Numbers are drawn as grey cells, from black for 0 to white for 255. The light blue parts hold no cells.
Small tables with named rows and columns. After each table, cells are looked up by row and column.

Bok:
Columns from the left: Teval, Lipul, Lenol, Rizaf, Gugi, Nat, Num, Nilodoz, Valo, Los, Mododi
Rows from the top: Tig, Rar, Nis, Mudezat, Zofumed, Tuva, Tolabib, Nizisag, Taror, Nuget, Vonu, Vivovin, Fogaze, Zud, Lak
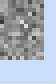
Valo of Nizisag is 163
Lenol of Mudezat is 130
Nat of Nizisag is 112
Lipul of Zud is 111
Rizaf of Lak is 192
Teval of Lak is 148
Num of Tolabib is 223
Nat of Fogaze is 159
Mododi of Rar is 86
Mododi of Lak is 139
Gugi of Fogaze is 157
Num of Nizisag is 122
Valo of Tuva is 122
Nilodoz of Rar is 135
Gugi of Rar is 136

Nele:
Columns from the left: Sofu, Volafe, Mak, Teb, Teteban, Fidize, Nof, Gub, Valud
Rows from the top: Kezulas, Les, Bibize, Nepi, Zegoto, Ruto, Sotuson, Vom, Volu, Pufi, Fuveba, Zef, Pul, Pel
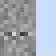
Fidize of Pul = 156
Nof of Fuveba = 140
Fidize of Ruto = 149
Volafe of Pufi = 184
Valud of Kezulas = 147
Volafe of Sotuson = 131
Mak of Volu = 83

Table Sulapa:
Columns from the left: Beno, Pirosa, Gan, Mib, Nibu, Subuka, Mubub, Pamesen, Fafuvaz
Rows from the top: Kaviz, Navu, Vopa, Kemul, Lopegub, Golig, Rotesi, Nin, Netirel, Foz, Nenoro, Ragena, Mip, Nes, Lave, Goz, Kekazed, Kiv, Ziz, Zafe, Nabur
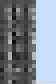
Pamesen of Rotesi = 90
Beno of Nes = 51
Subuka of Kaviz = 82
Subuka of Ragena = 86
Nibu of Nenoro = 72
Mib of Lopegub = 21
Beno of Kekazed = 69
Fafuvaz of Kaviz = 91

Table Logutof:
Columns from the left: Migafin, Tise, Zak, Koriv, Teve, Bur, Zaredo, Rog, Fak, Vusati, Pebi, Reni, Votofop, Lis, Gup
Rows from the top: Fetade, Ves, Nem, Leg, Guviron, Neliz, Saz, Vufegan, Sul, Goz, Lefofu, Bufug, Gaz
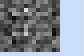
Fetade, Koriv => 112
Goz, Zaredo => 64
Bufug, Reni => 98
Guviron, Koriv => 13
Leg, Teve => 146
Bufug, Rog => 114
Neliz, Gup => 110
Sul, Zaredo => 202
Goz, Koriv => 50
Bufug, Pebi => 72

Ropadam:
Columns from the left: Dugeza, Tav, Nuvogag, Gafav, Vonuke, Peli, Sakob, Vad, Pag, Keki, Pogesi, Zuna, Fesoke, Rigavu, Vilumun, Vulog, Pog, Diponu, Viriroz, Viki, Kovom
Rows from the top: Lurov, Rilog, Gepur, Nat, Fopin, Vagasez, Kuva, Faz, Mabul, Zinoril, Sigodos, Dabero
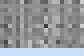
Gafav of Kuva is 143
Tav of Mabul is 129
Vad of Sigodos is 191
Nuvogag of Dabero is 131
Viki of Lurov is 103
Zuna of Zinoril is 122
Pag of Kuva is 150
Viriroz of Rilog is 142
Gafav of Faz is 154
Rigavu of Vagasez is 167
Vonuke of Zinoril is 138
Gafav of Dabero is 154
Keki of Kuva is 172
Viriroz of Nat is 137
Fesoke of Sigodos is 170
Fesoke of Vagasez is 136
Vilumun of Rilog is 149
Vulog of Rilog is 140
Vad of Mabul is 146
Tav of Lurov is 111

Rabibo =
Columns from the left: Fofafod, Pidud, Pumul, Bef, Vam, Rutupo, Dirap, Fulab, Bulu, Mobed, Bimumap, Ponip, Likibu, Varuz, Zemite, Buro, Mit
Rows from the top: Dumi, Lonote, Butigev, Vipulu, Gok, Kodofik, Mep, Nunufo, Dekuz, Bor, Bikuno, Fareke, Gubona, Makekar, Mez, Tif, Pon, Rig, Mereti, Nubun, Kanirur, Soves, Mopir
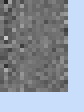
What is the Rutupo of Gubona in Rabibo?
155
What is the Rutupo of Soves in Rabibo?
132
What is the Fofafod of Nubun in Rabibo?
96
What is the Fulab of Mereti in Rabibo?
106
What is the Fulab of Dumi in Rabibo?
122
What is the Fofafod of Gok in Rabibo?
142
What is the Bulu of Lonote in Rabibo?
104
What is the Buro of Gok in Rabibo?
114
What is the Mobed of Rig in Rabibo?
97
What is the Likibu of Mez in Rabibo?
106
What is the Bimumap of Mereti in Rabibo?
121
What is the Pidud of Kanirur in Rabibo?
116
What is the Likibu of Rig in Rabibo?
120
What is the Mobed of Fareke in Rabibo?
120
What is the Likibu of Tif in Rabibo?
99
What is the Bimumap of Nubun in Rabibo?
126
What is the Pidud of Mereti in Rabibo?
124

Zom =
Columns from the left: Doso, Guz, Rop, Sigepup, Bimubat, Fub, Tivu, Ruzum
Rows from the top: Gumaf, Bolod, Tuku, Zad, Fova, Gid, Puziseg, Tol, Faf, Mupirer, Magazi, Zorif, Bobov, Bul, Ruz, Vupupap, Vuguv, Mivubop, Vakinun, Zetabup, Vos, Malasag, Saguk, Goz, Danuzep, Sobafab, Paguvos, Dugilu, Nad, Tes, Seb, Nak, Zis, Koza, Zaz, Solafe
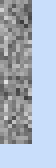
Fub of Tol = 122
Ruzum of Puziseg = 126
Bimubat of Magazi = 154
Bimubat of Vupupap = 111
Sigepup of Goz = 134
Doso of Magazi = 124
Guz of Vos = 224
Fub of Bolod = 150
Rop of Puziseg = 144
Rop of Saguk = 144
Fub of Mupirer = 103
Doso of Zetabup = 111
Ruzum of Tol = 150
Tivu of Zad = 115
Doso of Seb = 168
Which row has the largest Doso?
Tuku

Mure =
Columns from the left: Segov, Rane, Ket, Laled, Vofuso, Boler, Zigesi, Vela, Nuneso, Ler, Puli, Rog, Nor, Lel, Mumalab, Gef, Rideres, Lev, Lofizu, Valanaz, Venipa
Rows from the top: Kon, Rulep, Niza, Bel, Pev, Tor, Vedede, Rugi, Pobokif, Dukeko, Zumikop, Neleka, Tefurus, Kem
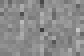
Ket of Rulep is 123
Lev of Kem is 157
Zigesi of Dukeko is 137
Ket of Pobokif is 145
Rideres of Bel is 134
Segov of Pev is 150
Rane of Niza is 125

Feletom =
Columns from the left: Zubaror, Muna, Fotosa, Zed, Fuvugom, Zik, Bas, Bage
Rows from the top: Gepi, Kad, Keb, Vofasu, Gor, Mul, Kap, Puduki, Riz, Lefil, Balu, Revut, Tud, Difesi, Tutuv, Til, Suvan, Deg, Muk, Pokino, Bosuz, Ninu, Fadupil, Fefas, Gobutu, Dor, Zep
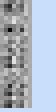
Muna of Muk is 191
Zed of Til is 225
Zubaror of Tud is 157
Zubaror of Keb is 159
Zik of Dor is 111
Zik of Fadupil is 141
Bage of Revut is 171
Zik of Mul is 178
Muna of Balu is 174
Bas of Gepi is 175
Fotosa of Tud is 75
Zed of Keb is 130
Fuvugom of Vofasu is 146
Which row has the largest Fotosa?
Mul

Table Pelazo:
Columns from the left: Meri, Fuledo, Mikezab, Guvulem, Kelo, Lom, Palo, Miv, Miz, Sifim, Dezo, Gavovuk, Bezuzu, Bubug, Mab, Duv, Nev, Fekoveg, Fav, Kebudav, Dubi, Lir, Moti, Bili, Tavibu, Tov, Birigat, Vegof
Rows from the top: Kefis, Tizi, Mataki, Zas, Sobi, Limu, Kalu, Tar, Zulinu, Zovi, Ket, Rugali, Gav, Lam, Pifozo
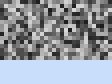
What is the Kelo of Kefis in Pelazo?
195
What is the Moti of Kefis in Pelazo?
63
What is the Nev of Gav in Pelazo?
206
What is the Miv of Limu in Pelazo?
207
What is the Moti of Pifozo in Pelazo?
134
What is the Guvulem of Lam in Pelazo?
193
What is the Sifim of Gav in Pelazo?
92
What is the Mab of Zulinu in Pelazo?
135
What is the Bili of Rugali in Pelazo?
79
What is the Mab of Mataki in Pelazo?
190
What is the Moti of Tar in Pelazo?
54
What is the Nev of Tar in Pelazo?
215
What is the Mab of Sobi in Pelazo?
114

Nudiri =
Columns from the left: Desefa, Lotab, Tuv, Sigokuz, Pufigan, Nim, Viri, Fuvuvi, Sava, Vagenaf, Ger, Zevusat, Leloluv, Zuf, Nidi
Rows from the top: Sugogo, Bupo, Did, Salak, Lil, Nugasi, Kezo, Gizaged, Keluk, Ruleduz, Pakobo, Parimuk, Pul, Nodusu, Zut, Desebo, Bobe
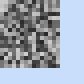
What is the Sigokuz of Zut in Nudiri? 93
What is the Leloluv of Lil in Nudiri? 177
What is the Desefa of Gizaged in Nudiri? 139
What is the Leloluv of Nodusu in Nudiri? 68
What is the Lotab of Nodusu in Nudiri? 69
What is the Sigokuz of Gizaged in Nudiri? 147
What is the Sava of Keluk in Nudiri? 190
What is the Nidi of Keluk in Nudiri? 54
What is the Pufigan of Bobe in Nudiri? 105
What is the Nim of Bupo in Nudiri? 190
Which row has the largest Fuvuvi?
Ruleduz

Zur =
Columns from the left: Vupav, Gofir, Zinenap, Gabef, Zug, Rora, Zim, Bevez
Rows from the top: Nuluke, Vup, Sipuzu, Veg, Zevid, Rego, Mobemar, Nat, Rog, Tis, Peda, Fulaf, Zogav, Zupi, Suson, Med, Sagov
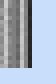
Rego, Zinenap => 120
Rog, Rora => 195
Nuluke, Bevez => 45
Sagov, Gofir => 181
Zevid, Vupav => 127
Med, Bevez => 39
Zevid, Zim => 126
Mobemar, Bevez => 36
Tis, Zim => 127
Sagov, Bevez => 37
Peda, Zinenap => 143
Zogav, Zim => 130
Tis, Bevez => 37
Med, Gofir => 198
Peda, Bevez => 38
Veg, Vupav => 153
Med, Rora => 197
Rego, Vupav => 165

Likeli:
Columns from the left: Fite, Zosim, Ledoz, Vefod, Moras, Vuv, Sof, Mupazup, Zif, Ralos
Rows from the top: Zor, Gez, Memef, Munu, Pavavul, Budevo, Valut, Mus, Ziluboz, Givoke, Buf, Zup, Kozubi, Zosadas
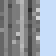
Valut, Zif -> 119
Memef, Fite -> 102
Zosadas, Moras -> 123
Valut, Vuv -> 172
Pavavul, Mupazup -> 74
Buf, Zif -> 119
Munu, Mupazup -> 74
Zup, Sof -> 132
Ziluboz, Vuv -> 172
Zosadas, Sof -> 132
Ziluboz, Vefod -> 124
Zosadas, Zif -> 119

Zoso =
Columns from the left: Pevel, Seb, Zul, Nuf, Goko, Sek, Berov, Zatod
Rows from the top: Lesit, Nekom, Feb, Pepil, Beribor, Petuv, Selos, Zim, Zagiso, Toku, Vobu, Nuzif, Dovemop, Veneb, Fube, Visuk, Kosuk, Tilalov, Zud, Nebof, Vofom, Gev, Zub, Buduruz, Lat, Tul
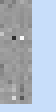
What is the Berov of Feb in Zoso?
152
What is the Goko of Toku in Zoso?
158
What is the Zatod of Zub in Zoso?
157
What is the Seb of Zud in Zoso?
151
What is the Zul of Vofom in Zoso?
127
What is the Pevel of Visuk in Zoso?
150
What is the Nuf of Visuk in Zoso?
160
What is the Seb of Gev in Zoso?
161
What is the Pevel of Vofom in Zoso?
159
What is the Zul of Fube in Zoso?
154

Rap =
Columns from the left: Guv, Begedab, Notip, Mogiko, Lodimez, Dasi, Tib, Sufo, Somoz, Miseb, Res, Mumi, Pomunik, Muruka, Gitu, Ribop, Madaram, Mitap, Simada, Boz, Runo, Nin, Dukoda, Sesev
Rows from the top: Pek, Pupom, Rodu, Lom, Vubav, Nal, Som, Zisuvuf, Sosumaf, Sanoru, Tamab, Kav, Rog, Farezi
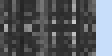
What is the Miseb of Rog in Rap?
51
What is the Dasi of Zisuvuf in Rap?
44
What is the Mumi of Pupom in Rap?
81
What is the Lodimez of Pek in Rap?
56
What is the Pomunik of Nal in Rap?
62
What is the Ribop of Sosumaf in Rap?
52
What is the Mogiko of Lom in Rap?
74
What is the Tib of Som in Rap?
137
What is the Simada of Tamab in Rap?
164
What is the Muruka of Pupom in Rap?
105
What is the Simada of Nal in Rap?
201
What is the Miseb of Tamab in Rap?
90
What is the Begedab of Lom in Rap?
116
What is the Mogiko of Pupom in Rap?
100
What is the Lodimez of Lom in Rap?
46

